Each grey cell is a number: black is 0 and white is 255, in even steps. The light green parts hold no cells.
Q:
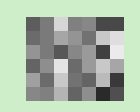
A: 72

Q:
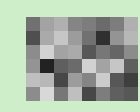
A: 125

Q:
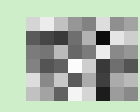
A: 143

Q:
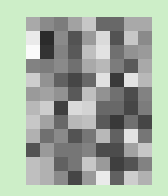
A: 169

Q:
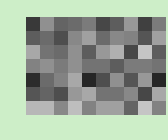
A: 64

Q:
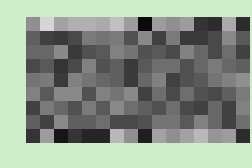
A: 170

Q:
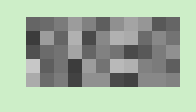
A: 88

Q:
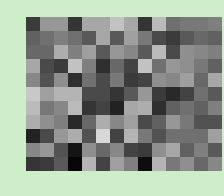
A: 120
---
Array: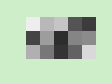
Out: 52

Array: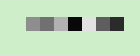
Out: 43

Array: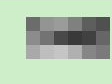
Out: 65

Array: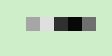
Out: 48

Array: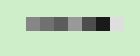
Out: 77

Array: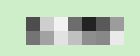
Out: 77

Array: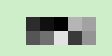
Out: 16

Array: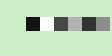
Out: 50
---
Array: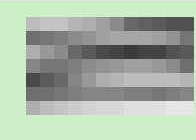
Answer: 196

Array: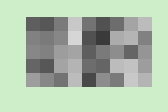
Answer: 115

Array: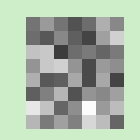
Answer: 160

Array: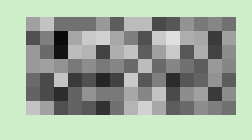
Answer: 80

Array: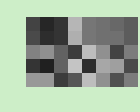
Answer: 60

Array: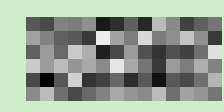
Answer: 111
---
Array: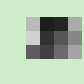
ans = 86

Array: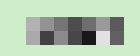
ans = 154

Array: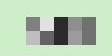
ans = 143

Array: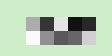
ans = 17

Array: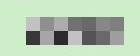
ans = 135

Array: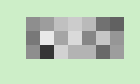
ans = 198
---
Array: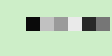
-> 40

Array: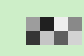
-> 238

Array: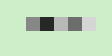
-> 109

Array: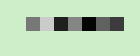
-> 97

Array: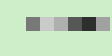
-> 46

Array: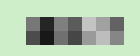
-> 161
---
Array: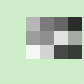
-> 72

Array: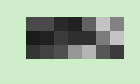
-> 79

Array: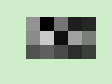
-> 74

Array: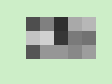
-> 150

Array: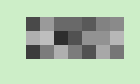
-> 175

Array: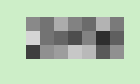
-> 157

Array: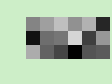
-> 69
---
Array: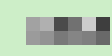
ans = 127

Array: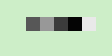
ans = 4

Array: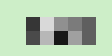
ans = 160

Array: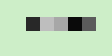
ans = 10

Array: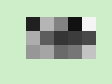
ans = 118

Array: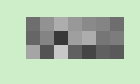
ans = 96

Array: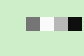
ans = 183
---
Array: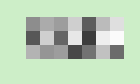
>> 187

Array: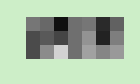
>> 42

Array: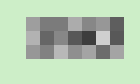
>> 151

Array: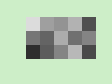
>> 178

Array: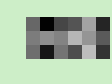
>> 163

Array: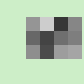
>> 54
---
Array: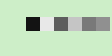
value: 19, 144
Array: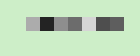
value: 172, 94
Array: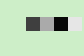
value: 63, 230
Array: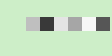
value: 191, 86
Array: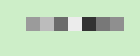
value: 155, 143
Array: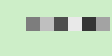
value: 125, 163
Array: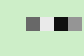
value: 104, 149
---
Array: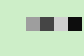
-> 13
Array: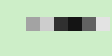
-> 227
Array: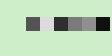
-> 16
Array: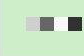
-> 49
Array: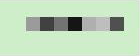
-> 80
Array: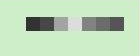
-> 85
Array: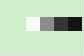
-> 20
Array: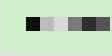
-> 84
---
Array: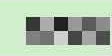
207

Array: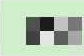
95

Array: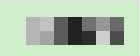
91

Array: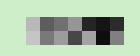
156

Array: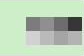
165

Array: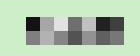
133
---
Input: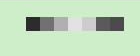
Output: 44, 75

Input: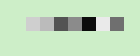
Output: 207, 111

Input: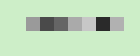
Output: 154, 177

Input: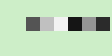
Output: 84, 43

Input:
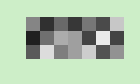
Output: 133, 146

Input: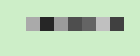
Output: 170, 64
